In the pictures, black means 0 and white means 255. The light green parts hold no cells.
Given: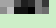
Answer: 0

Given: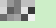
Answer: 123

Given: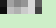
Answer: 202

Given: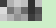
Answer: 106

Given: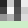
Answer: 248

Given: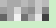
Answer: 143

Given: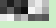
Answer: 246

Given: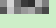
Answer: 167

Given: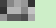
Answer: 181
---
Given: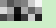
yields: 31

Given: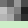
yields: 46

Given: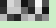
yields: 142

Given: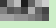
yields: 85

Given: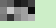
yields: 176

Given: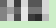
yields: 184

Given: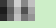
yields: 149

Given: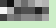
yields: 166

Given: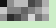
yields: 159

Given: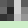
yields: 150
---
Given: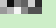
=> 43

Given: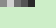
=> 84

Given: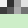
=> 60

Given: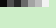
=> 39

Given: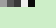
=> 57

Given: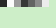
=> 55

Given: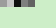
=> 98

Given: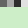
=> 100

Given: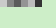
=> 91
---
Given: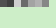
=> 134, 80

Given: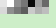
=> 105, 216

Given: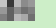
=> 152, 127

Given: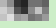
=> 98, 195

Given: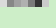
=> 202, 218

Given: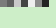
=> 35, 123
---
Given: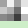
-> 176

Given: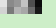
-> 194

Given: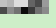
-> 100

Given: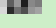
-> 30

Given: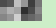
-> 47

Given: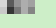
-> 148

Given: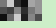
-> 46
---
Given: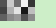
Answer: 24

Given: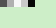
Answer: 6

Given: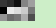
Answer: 0

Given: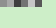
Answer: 62

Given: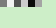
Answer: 10

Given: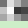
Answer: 55

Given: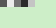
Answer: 42

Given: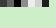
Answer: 4

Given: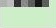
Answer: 24
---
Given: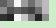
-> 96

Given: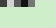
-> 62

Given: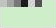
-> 194

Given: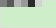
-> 127

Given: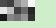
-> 77

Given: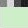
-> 133

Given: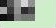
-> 29
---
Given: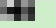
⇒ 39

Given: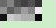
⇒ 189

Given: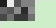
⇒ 56

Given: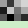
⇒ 101

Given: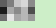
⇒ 168

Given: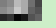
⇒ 8
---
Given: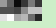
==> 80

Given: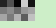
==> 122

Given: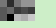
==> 88

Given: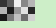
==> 181

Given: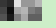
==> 69

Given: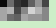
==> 165
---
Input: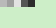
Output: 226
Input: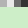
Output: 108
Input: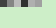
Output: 188
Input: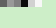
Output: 128
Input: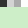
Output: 170
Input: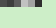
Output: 92
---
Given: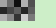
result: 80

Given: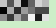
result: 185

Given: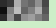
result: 71

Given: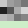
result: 118

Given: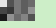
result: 107

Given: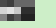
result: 103

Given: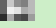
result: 185

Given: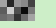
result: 66
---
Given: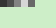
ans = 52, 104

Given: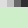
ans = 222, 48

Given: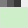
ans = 125, 239

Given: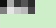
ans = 16, 72

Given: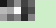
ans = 24, 131

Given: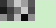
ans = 50, 143
